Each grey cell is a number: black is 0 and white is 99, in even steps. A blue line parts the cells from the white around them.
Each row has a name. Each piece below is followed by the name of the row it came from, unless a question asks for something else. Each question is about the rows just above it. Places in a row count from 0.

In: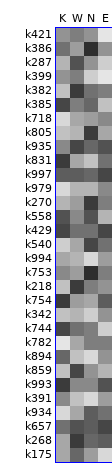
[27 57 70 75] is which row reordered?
k859
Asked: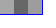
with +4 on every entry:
[69 44 65]
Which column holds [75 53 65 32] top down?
E
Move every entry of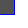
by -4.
[28]
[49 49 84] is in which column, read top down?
N
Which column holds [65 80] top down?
N
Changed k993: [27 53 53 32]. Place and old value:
0, [23]

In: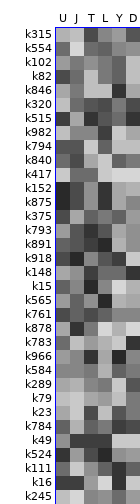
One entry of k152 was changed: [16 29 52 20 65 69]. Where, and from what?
2, [56]
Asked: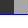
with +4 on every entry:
[24 69]
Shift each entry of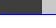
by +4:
[28 28 28 82]
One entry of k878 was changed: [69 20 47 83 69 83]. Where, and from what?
0, [65]
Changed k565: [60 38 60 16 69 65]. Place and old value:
2, [56]

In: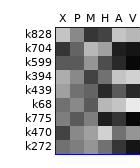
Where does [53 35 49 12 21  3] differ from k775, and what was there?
0, [49]
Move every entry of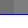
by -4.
[40 45]
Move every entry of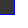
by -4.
[17]
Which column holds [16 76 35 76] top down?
A
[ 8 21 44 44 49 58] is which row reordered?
k272

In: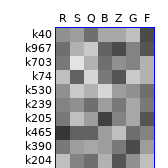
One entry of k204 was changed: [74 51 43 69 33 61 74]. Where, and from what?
5, [56]
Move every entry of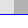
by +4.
[92 73]

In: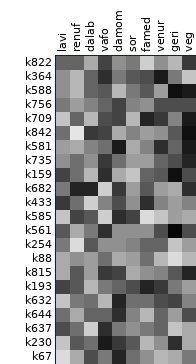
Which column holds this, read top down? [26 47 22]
lavi
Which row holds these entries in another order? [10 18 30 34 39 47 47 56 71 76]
k364

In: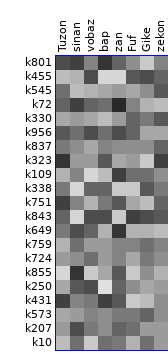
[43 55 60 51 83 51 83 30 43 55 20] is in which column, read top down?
sinan
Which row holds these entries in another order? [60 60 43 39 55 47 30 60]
k207

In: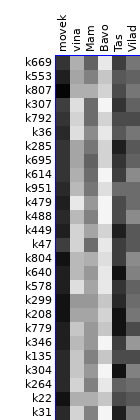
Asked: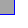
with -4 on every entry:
[60]
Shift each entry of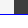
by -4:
[91 20]
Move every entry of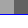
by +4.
[68 42]
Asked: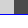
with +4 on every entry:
[86 33]

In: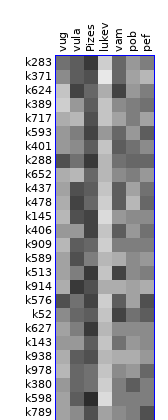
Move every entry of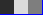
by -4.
[13 81 45]
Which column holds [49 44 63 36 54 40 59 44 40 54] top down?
pef
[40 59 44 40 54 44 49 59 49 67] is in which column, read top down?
pef
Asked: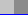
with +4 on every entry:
[80 58]
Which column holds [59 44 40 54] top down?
pef
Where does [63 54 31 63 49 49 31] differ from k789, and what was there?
4, [54]
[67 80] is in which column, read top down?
lukev

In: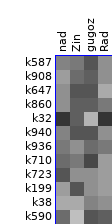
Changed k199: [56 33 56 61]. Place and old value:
0, [61]
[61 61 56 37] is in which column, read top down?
Rad
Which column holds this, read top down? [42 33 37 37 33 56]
Zin
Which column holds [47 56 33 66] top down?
Zin
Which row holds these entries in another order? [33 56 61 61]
k199
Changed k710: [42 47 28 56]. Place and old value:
3, [61]
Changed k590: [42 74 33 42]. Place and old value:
3, [37]

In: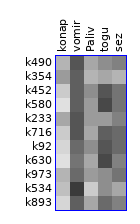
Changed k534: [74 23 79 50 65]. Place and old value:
3, [55]
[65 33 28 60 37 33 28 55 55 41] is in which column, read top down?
togu
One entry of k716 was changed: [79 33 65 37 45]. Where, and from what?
4, [41]

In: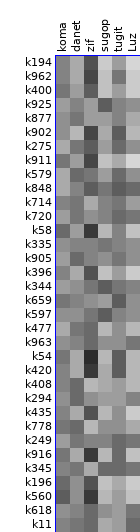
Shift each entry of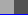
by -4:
[62 28]
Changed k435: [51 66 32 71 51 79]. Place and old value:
4, [56]
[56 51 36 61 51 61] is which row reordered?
k925
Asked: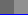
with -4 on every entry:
[37 52]
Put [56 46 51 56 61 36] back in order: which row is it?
k659
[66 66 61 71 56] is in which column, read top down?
sugop

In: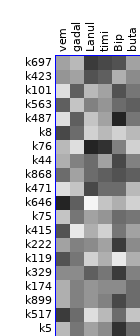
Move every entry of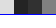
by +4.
[90 18 23 54]
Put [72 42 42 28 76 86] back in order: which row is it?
k471
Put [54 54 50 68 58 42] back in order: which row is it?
k174
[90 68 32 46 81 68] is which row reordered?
k119
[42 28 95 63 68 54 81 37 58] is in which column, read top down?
Lanul
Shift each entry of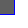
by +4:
[41]
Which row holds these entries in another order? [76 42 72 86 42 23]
k517

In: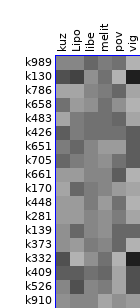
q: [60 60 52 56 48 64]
k281
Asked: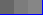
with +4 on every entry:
[44 52 56]
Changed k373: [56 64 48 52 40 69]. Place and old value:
1, [60]
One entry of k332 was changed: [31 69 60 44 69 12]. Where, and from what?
2, [56]
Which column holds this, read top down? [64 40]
vig
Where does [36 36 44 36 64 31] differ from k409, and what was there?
3, [40]
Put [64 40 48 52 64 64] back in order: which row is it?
k786

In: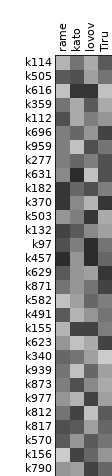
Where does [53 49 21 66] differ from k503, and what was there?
0, [58]
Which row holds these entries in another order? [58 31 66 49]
k112
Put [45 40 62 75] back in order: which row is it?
k939
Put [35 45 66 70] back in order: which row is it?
k114

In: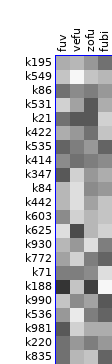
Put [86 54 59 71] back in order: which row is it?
k84
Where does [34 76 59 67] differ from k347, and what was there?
1, [81]
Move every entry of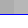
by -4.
[63 67]
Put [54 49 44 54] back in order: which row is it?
k414

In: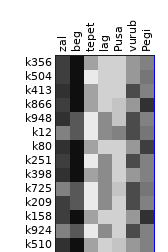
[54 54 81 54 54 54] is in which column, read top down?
lag
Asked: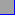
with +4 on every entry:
[67]
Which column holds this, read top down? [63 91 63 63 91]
tepet

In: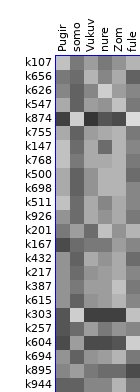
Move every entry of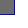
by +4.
[46]
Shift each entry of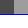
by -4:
[25 57]
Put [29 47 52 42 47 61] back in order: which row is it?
k167
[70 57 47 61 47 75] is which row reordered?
k107
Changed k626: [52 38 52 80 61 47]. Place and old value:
5, [52]

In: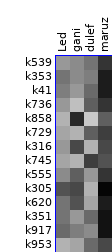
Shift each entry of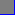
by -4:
[45]
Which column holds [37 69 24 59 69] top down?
dulef
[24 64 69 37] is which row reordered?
k729
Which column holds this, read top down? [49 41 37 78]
dulef
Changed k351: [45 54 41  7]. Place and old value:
1, [59]

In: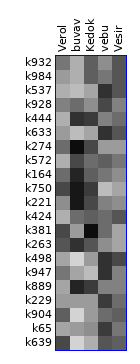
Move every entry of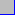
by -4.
[69]
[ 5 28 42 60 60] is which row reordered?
k274
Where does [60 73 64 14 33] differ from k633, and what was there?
3, [19]
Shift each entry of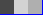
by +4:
[32 86 72]
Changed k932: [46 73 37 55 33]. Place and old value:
1, [68]
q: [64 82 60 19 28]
k498
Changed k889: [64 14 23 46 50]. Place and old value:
3, [50]

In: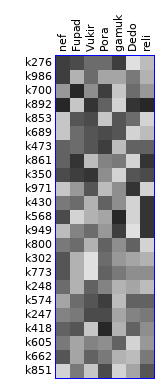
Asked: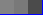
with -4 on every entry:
[47 43 25]
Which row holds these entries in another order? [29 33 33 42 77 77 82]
k853
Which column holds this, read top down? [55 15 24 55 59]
gamuk
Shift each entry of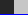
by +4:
[19 81]
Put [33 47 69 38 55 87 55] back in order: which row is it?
k773
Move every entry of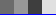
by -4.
[38 55 20 83]
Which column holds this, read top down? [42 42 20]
Fupad

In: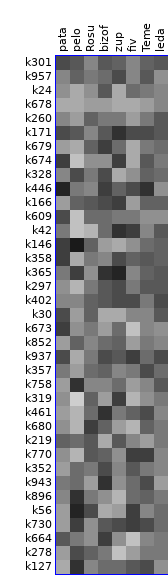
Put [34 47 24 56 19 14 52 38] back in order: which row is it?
k365
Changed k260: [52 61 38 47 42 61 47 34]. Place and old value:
4, [47]
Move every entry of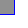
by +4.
[60]
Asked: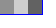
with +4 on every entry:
[60 84 42]
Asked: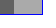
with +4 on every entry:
[42 70 70]
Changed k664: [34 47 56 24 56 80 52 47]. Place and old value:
5, [75]

